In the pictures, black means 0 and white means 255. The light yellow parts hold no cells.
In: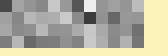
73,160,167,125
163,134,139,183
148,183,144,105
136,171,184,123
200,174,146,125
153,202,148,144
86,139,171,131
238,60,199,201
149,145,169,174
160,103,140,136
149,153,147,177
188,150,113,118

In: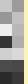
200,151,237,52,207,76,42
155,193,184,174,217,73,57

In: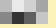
188,135
233,52
209,97
166,198

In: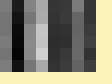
123,117,116,123,116,125
28,19,11,9,4,18
131,119,136,137,136,118
169,171,197,195,207,168
54,51,48,45,47,51
57,58,50,47,56,60
123,102,101,103,105,99
54,54,59,64,50,62

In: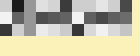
206,242,55
27,99,206
151,151,151
224,78,235
212,89,223
59,99,203
206,243,55
206,96,216
229,73,241
207,95,217
73,108,196

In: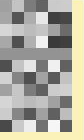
160,166,214,168,147,79,210,161,213,204,73
195,85,200,80,147,196,132,198,198,134,201
124,173,188,176,147,230,80,124,187,88,237
99,231,196,241,147,116,163,97,195,161,113
202,63,161,57,147,240,91,204,161,96,246
204,71,107,63,147,97,194,208,107,189,93
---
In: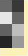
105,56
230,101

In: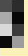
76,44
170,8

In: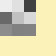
237,224
105,192

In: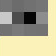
117,108
200,76

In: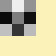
149,238
11,126

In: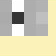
174,253
171,53

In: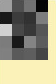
159,79
25,60

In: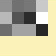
145,113
185,84
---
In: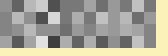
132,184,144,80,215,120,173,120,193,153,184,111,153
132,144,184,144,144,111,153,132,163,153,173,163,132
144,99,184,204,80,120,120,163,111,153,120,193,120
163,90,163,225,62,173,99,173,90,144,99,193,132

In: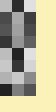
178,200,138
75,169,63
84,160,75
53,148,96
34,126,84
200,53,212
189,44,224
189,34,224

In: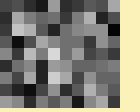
57,195,176,89,35,112,135,144,144,4
45,167,124,101,112,57,124,176,35,79
155,135,45,124,89,124,24,135,167,57
45,112,135,35,155,144,101,101,112,124
69,79,45,24,155,45,57,89,79,167
124,69,167,35,205,167,69,144,101,101
135,57,185,124,216,112,155,69,89,57
69,35,14,69,144,45,89,176,124,89
89,14,79,167,135,112,112,57,144,101

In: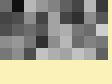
141,151,119,48,141,183,108,130,119
119,141,78,194,174,163,194,174,96
78,96,108,87,163,174,119,108,206
69,78,141,69,163,69,48,141,87
108,16,183,151,130,96,69,183,58

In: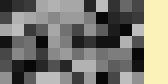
167,189,59,93,167,113,71,145,93,28,8,189
71,178,167,155,136,155,155,125,8,38,50,59
71,136,113,59,136,155,113,145,113,125,125,8
18,104,113,8,155,125,28,50,18,18,178,81
28,50,59,167,178,167,167,38,189,50,104,71
81,28,8,38,81,38,178,178,125,93,104,18
145,18,93,189,189,145,59,155,8,71,189,145

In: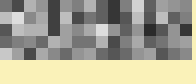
190,221,137,169,64,190,74,116,96,54,86,190,86,190,96,127
86,190,178,178,64,160,137,169,221,148,96,148,43,86,148,54
200,160,74,169,137,106,148,160,106,86,106,148,160,86,116,137
106,127,137,106,178,160,116,116,178,74,127,169,96,116,148,160
116,74,178,148,64,148,127,178,96,54,127,210,96,160,148,137

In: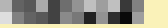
222,129,99,88,66,138,120,34,147,46,10,158
181,99,88,170,66,110,147,192,158,192,57,129

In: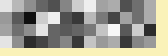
228,184,142,101,80,133,205,238,162,172,80,111,172
228,142,44,68,101,133,56,196,153,172,56,133,153
162,111,142,228,101,89,101,121,196,247,89,205,44
153,89,15,205,238,80,56,184,121,68,162,111,172
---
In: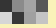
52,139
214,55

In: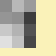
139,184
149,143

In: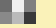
108,240
137,186

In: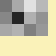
117,169
135,37

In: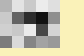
181,227
202,99

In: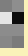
126,142
228,12

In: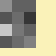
144,97
84,108
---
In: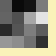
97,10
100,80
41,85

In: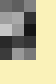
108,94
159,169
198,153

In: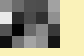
142,106
234,43
83,3

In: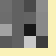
111,97
109,97
163,97

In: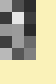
178,79
57,230
152,155

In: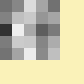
113,135
130,191
49,238
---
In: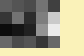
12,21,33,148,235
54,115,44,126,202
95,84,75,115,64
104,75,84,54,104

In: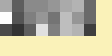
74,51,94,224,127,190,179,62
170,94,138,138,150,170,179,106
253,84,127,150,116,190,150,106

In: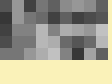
55,151,118,106,65,96,65,76,85
65,130,130,183,130,173,163,151,193
76,118,118,183,173,106,85,106,183
85,151,65,118,96,139,151,139,96
118,118,151,173,193,130,55,163,96

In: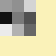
16,122,81
156,144,212
235,177,103

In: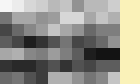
51,41,41,61,82,51,82,70,93,93
70,105,135,156,196,167,146,105,126,126
93,70,30,51,82,117,70,82,105,146
105,117,82,61,176,176,146,117,135,196
117,167,167,146,156,215,215,167,196,176
167,176,135,126,156,126,93,30,19,19
246,236,215,206,185,196,146,185,185,206

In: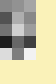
29,103,63
82,174,136
114,208,156
136,146,165
220,126,242
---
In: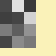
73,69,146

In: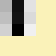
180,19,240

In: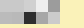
201,185

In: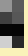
149,87

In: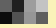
97,82

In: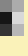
133,216

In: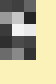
70,198,234

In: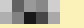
205,130

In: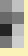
142,122
